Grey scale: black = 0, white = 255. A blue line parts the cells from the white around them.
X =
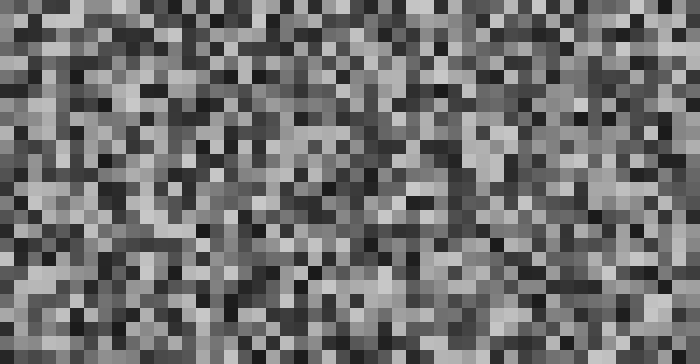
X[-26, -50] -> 111
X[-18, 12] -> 56
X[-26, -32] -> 179
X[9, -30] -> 148
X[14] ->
[125, 34, 194, 152, 103, 151, 176, 56, 42, 179, 193, 115, 82, 51, 172, 107, 93, 113, 200, 180, 69, 51, 46, 135, 113, 56, 157, 126, 199, 33, 41, 122, 52, 92, 88, 176, 70, 196, 99, 81, 73, 50, 164, 128, 164, 140, 59, 184, 99, 82]
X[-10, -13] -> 108
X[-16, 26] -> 64
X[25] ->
[38, 86, 72, 87, 133, 68, 111, 143, 136, 127, 51, 74, 78, 86, 168, 109, 194, 88, 27, 163, 77, 28, 104, 182, 76, 34, 59, 89, 181, 40, 72, 180, 178, 160, 192, 44, 157, 64, 89, 113, 119, 76, 197, 192, 71, 67, 83, 155, 28, 90]
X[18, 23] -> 43
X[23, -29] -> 55
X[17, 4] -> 45
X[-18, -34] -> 109
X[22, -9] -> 45
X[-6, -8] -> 40
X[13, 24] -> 74
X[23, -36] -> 177
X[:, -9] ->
[39, 93, 86, 158, 133, 114, 111, 200, 26, 149, 143, 196, 103, 53, 50, 89, 172, 85, 109, 92, 45, 102, 45, 129, 124, 76]
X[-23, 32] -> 186
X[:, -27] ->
[153, 67, 108, 188, 74, 185, 86, 114, 120, 173, 174, 113, 120, 27, 135, 51, 128, 131, 43, 125, 198, 51, 54, 128, 48, 182]
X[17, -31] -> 145
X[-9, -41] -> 70
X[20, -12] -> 134
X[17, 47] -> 123
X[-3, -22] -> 182
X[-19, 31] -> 165
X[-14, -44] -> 55
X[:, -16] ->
[86, 45, 171, 101, 115, 48, 104, 99, 148, 65, 177, 174, 171, 147, 88, 174, 44, 170, 123, 179, 114, 82, 109, 96, 147, 192]
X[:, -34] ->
[52, 69, 136, 188, 112, 29, 106, 171, 109, 43, 34, 86, 64, 104, 93, 197, 141, 133, 118, 195, 94, 29, 27, 80, 151, 194]
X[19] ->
[90, 85, 191, 183, 174, 146, 140, 37, 96, 42, 198, 130, 29, 183, 193, 125, 195, 116, 49, 32, 151, 184, 26, 125, 86, 143, 113, 198, 88, 46, 169, 156, 69, 153, 179, 88, 149, 36, 38, 154, 67, 92, 149, 199, 84, 46, 30, 122, 72, 61]
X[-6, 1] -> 179
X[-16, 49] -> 175
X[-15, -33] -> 147
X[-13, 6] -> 183
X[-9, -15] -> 27

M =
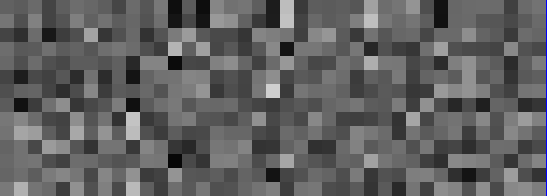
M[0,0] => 97
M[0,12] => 14
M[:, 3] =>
[68, 68, 24, 112, 80, 65, 68, 112, 71, 94, 155, 78, 123, 107]
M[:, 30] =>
[78, 93, 70, 112, 85, 100, 60, 145, 70, 90, 119, 63, 128, 65]
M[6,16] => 78
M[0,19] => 28
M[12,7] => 134
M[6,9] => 86
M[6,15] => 56
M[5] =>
[68, 29, 73, 65, 87, 44, 114, 44, 96, 20, 100, 114, 115, 133, 130, 70, 82, 68, 117, 142, 70, 90, 85, 120, 109, 59, 97, 88, 122, 63, 100, 108, 92, 146, 86, 103, 51, 89, 95]
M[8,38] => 129
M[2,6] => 163
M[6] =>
[79, 98, 101, 68, 46, 76, 135, 60, 91, 86, 105, 83, 119, 125, 149, 56, 78, 67, 121, 207, 58, 118, 108, 110, 98, 62, 75, 90, 84, 55, 60, 153, 136, 147, 127, 80, 65, 116, 119]
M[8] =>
[119, 134, 108, 71, 66, 142, 84, 115, 50, 195, 57, 71, 116, 124, 86, 84, 72, 94, 145, 72, 89, 73, 136, 104, 66, 63, 68, 85, 51, 166, 70, 109, 115, 99, 136, 81, 126, 156, 129]
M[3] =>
[109, 89, 91, 112, 92, 99, 86, 110, 118, 108, 79, 60, 180, 96, 160, 71, 88, 60, 88, 137, 20, 119, 119, 106, 87, 119, 39, 81, 62, 54, 112, 160, 80, 74, 72, 68, 137, 82, 73]
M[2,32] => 106
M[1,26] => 191
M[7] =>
[91, 17, 60, 112, 142, 54, 72, 85, 125, 16, 91, 111, 121, 87, 105, 104, 108, 79, 68, 59, 80, 89, 78, 102, 108, 118, 92, 89, 124, 62, 145, 77, 39, 76, 31, 101, 95, 42, 53]
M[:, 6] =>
[103, 97, 163, 86, 92, 114, 135, 72, 84, 95, 51, 107, 72, 81]
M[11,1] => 114
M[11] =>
[104, 114, 117, 78, 65, 109, 107, 92, 83, 90, 120, 118, 7, 73, 52, 127, 129, 110, 76, 104, 166, 96, 85, 74, 102, 97, 161, 117, 105, 98, 63, 47, 137, 131, 126, 91, 53, 108, 133]
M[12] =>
[101, 110, 93, 123, 134, 118, 72, 134, 103, 146, 59, 66, 148, 87, 85, 94, 75, 100, 89, 19, 69, 82, 107, 100, 78, 123, 55, 82, 76, 126, 128, 103, 47, 20, 61, 99, 157, 78, 51]
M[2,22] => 136
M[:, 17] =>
[117, 98, 53, 60, 102, 68, 67, 79, 94, 103, 132, 110, 100, 103]
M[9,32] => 118
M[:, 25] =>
[86, 127, 57, 119, 101, 59, 62, 118, 63, 132, 130, 97, 123, 90]
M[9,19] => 65
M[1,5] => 127
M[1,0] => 117
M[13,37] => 141

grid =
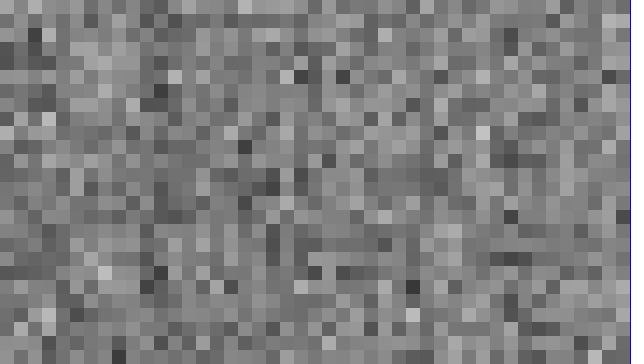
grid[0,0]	164
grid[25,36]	141
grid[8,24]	153
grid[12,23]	138
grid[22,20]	112
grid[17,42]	113
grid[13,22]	118
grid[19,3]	102
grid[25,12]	112
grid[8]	[92, 162, 113, 184, 98, 126, 133, 140, 114, 147, 137, 128, 92, 127, 136, 112, 116, 153, 119, 88, 150, 120, 130, 109, 153, 147, 93, 164, 97, 139, 113, 155, 109, 111, 138, 129, 158, 96, 88, 100, 134, 127, 131, 124, 144]
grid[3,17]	118
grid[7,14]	113
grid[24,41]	78
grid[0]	[164, 133, 174, 141, 136, 151, 110, 135, 111, 133, 104, 91, 135, 162, 137, 135, 122, 179, 149, 153, 158, 142, 105, 152, 110, 121, 119, 144, 133, 96, 164, 117, 136, 105, 119, 150, 144, 128, 129, 156, 95, 128, 117, 132, 109]
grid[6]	[105, 118, 106, 89, 130, 131, 134, 172, 142, 125, 111, 62, 100, 128, 115, 139, 113, 132, 136, 126, 128, 129, 101, 144, 136, 110, 135, 155, 134, 143, 118, 141, 156, 122, 133, 122, 148, 135, 167, 118, 132, 110, 115, 165, 138]
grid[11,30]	103
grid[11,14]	111
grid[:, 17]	[179, 108, 121, 118, 106, 113, 132, 134, 153, 120, 63, 111, 108, 103, 73, 97, 108, 122, 125, 119, 127, 123, 116, 139, 95, 132]
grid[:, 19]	[153, 108, 169, 96, 128, 107, 126, 126, 88, 136, 130, 134, 80, 68, 134, 151, 83, 79, 85, 112, 114, 134, 121, 85, 124, 104]
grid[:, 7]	[135, 127, 125, 137, 169, 149, 172, 142, 140, 105, 124, 145, 141, 124, 141, 112, 137, 151, 139, 189, 154, 119, 115, 137, 124, 132]
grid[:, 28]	[133, 103, 130, 131, 130, 166, 134, 138, 97, 144, 159, 121, 113, 119, 131, 140, 117, 130, 133, 127, 116, 131, 134, 98, 146, 109]
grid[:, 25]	[121, 153, 107, 134, 108, 143, 110, 135, 147, 123, 160, 106, 149, 145, 162, 101, 120, 111, 130, 92, 119, 129, 157, 151, 131, 142]
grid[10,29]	143
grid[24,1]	143
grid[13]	[117, 125, 136, 123, 102, 158, 88, 124, 102, 136, 118, 84, 111, 120, 156, 123, 111, 103, 85, 68, 134, 88, 118, 145, 126, 145, 110, 118, 119, 116, 100, 90, 114, 140, 154, 161, 111, 145, 115, 128, 161, 131, 116, 135, 138]
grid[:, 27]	[144, 113, 174, 129, 142, 107, 155, 148, 164, 149, 146, 141, 116, 118, 108, 170, 110, 84, 138, 118, 170, 153, 141, 152, 143, 139]
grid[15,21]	147
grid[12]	[100, 105, 115, 126, 96, 158, 115, 141, 121, 117, 119, 105, 113, 113, 146, 102, 90, 108, 111, 80, 155, 76, 114, 138, 138, 149, 94, 116, 113, 105, 94, 95, 113, 151, 142, 135, 112, 139, 111, 137, 156, 148, 130, 128, 123]
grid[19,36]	148
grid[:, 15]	[135, 121, 131, 126, 132, 123, 139, 126, 112, 129, 131, 135, 102, 123, 128, 120, 120, 123, 111, 106, 164, 136, 127, 108, 101, 107]
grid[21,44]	153
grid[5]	[145, 147, 131, 152, 127, 157, 124, 149, 138, 137, 105, 112, 178, 130, 161, 123, 125, 113, 131, 107, 178, 68, 88, 143, 68, 143, 119, 107, 166, 132, 115, 84, 125, 140, 177, 130, 120, 144, 103, 101, 122, 137, 141, 75, 105]
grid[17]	[104, 112, 125, 96, 107, 154, 128, 151, 141, 145, 107, 112, 158, 127, 162, 123, 146, 122, 119, 79, 126, 93, 92, 117, 110, 111, 106, 84, 130, 102, 152, 132, 150, 116, 119, 129, 132, 134, 130, 123, 126, 116, 113, 133, 130]
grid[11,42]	138
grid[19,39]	137
